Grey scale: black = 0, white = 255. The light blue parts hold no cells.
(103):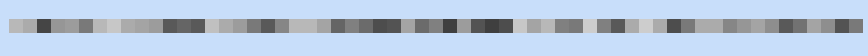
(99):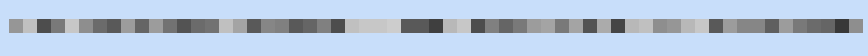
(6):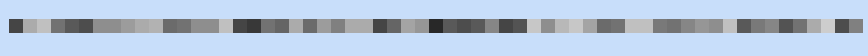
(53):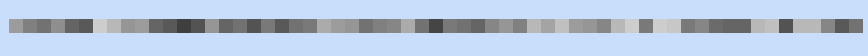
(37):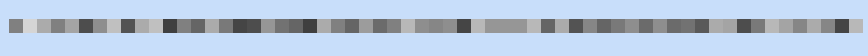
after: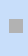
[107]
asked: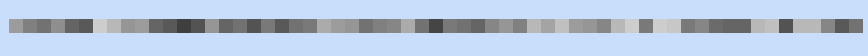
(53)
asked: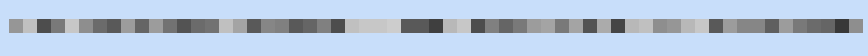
(99)
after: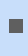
[156]

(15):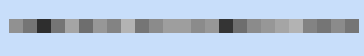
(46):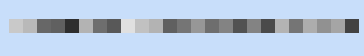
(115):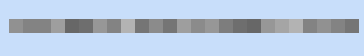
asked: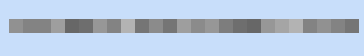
(115)
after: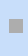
[145]
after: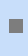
[110]

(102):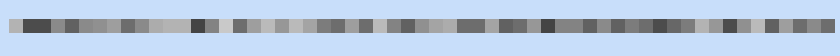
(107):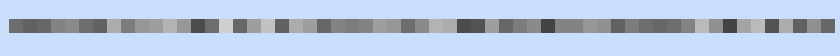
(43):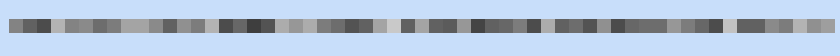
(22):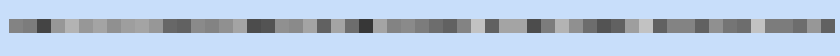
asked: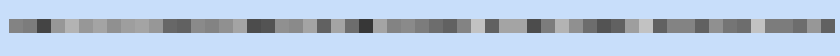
(22)
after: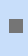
[109]
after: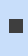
[83]
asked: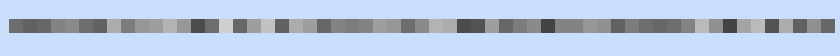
(107)
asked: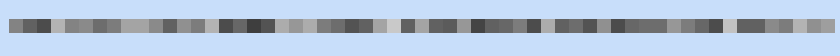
(43)
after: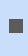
[151]

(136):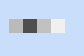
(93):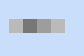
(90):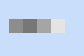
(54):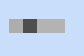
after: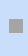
[228]
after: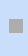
[78]
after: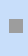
[186]
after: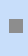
[119]
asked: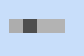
(54)
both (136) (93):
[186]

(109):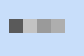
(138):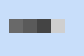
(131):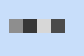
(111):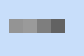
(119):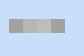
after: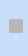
[189]
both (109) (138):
[90]
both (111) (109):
[154]

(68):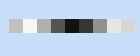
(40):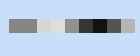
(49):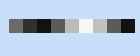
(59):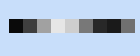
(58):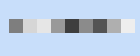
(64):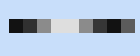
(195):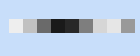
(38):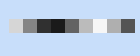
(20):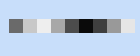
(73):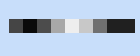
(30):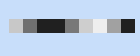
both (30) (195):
[238]
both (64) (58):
[139]
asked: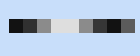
(64)
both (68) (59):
[230]

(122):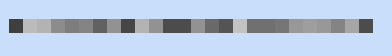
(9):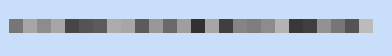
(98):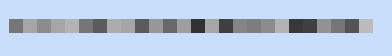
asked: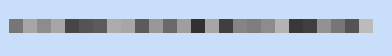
(9)
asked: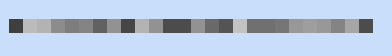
(122)

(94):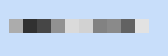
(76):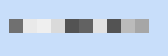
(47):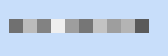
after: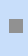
[218]
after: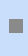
[98]
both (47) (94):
[130]
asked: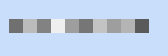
(47)
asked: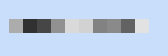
(94)

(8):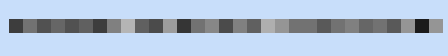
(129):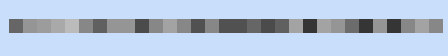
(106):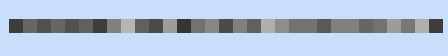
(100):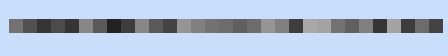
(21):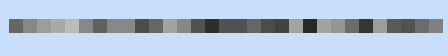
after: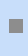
[114]
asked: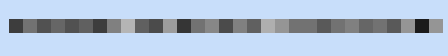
(8)
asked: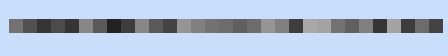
(100)
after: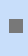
[175]
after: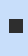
[81]

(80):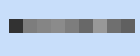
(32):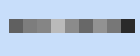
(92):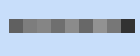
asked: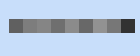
(92)
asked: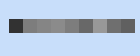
(80)
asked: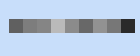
(32)

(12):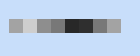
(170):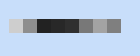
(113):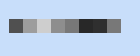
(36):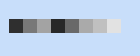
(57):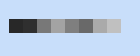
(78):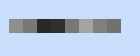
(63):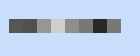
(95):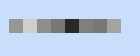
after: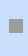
[206]
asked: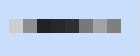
(170)
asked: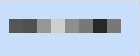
(63)

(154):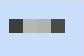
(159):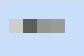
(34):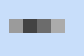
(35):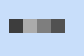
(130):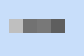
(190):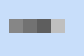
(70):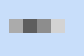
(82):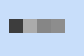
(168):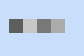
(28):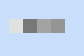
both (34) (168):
[171]
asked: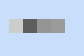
(159)
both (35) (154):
[61]
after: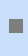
[81]

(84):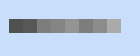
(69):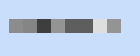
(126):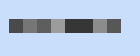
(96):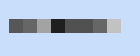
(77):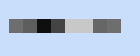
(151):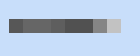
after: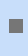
[94]
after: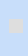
[148]
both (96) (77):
[102]
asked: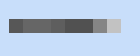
(151)
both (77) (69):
[94]

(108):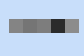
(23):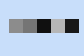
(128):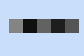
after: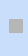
[24]
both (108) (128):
[132]
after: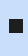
[85]
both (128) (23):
[16]
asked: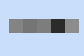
(108)

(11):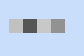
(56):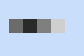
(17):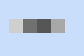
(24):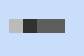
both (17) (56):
[207]
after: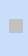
[86]
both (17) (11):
[86]

